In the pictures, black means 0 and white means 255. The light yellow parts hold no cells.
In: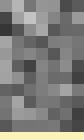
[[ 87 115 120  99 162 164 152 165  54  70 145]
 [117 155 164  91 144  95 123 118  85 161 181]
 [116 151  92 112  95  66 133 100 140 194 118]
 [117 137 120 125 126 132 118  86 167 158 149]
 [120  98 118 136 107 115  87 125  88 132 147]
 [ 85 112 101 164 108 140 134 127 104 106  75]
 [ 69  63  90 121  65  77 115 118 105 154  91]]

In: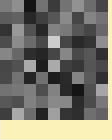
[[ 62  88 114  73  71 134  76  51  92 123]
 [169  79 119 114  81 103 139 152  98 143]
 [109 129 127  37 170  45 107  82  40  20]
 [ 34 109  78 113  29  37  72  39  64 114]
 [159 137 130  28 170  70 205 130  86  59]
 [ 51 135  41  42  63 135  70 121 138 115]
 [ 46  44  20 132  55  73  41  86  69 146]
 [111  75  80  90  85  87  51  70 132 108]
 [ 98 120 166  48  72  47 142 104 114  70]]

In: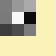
[[ 60 122 124]
 [ 76 247 152]
 [123  11 170]]

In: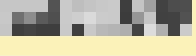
[[197 200 198]
 [ 63 112 198]
 [ 68 141 198]
 [ 62  91 198]
 [ 62  79  83]
 [201 202 202]
 [ 63 206 190]
 [200 218 196]
 [184 203 200]
 [180 202 202]
 [174  60  62]
 [ 67 150 196]
 [220 197 160]
 [175  65  66]
 [ 66  66  77]
 [203  82  78]]

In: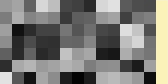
[[226  45  96 141 159 124 153]
 [ 88 169  42  40  17 175 164]
 [ 18 181  99  76  44 132  98]
 [166 154  41  50  67 144 215]
 [140 163  51  48  67 130 190]
 [ 28 179 194 103 118  57  70]
 [  3 169 155 101  85  94  64]
 [ 28 125 167 133 110  98  41]
 [177 141  29  58  71 152 215]
 [186 143  23  53  65 163 225]
 [170  58 173 190 222  64  91]
 [152  27 132 213 196 119  77]
 [ 14 160 118 115  80 128  74]]

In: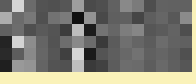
[[ 31  42  36  97 173  92]
 [153  93 211 109 107 213]
 [148 137 141  79 120 107]
 [100 102 100  90  80  83]
 [ 83  86  83  84 114  80]
 [ 81  64 109  60 123  86]
 [191 213 137 189  16 158]
 [ 58  26 108  28 147  74]
 [ 65  84  58 115  73  79]
 [ 92  94  91 102  95  97]
 [109 104 111 125  96 137]
 [107 114 101 134  69 123]
 [ 93  96  92  86  94  78]
 [105 101 108  91 102  98]
 [ 95  94  98  99  88  97]
 [ 86  80  96  78 139  97]]

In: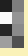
[[158  38 250  31]
 [ 80 138 148 126]]
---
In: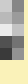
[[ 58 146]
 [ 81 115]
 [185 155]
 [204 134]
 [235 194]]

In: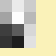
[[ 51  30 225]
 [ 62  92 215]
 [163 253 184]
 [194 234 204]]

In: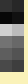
[[  7  17]
 [ 50  39]
 [ 73  62]
 [ 94  83]
 [115 104]
 [208 187]]

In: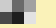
[[ 73  30 226]
 [204 106 161]]

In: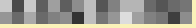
[[150 106 169 106 129 141  51 190 117 150 221 159 129 117  62 141]
 [201  74 201  94 159  94 141 190  85 129 181 181 106  85 106 117]]

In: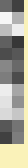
[[ 64 125]
 [ 76  87]
 [ 87 116]
 [ 96  55]
 [105  64]
 [125  76]
 [135 105]
 [189 237]
 [217 198]
 [226 144]
 [237 166]
 [246 177]]
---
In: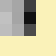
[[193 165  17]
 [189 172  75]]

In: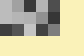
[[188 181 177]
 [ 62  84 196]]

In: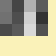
[[113  78 207]
 [ 74  90 216]]

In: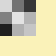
[[129 227 179]
 [ 31 176 197]]

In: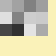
[[223 131 205]
 [ 70  49 227]]

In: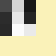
[[ 44 231  36]
 [ 41 252 234]]
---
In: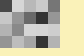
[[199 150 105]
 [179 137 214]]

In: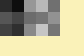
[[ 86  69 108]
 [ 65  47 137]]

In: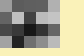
[[100 192  66]
 [ 72  57  23]]

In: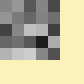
[[149 122 103]
 [ 67 135 191]]

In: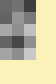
[[ 99 149 121]
 [168 142 191]]

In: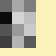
[[ 11 212 191]
 [ 84 154 202]]

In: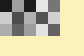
[[205  76 177]
 [173  99 157]]
